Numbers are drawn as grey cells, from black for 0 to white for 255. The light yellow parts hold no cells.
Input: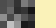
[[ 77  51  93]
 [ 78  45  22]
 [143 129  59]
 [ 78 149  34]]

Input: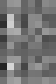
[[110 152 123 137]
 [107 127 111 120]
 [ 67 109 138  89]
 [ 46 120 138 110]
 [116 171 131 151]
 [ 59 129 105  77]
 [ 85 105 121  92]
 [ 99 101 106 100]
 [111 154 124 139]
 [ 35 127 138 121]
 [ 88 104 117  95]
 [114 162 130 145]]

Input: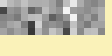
[[213 171 174 175 127 233 143 151]
 [ 71 139 100 187 145 157 141 172]
 [131 122 187 154 121 243 159 172]
 [141 173  63 137 136 193 123 161]
 [163 162  55 144 172 207 188 136]]

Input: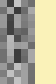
[[154 197 111]
 [113  59 168]
 [153 160 147]
 [152 162 139]
 [121 105 153]
 [110  78 140]
 [134 156 109]
 [112  59 167]
 [112  60 167]
 [154 191 115]
 [126 139 112]
 [154 194 111]]

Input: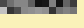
[[ 74 134  95  24  19  61]
 [193  78 143 144 115 117]]

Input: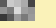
[[ 91 191  69]
 [148 218 149]
 [ 56 155 154]]

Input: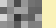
[[207  74 114]
 [101 164 101]
 [216  54  96]
 [147  93 127]]
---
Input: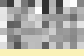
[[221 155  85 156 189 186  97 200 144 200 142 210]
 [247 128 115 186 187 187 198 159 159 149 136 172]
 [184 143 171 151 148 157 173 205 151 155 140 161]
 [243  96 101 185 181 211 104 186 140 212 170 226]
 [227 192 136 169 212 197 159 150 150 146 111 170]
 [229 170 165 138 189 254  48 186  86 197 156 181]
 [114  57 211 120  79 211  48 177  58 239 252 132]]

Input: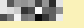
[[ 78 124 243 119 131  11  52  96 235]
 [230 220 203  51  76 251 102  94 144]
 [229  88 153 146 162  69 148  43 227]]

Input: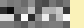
[[123 123 108  91 134 110 119 125 124  96]
 [221 219  63 251  43 141 236 116 188 250]
 [ 44  12 121 128 191  78 178 176 200  55]
 [138 119 125 107 142  84  73 117  96 118]]

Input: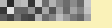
[[ 93  66 114  75  67 180 108 132 188 153 120 101 163]
 [ 55 225 101  99 146  66 168  84 162 104 163 130 193]
 [183  42 178 189  53 205 108 178 134 108 139 105 202]]

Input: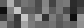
[[137  87  62 164 124 107 105 116  89 104  98 143]
 [ 62 116  56 199 119 166  50 124  94 124  13 151]
 [ 15 130 197  93  95  79 140  93 118  74  40  75]
 [ 96 175  88 117 106  75 133  67 115 122  43  55]]

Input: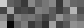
[[165   9  98 125  58  83  48 160  67  89 145 135]
 [139  61 128 111 118 100  68  91 147 111 122 100]
 [ 69 163  65  73  63 128 119  92  61  88 181  77]
 [205  97  84  57 136  98 118 135  56 139 103  98]]
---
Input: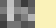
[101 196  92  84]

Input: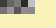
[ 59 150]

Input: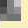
[ 61 130 115]

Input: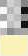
[165 184 189  20]

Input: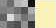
[140 135 153 147]

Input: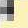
[187  45]
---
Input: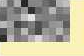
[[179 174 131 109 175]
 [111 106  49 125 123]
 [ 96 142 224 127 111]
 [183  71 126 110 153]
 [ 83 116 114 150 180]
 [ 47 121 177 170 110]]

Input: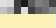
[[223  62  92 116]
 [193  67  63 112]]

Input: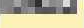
[[133 163  96 169 146 108]
 [141  89 143  85 132  99]]

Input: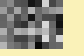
[[119  83  21 210 102]
 [156 165 179 128 161]
 [ 99  76  21  75  27]
 [101  65 137 214  18]
 [174 174 198 186  55]
 [132  66 109 219 212]
 [180 107 143  65 105]]

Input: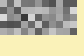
[[185 193 117 100 167  90]
 [100  89 182 183 162 214]
 [217 150 212 146 169 143]
 [ 88  84 106  94 121 199]
 [173 190 174 154 165  97]]

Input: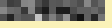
[[103  69 137  55  86  91 135 106]
 [135 101 133  27  29  77  95  87]
 [ 78  96  85  78  87  51  96 116]]
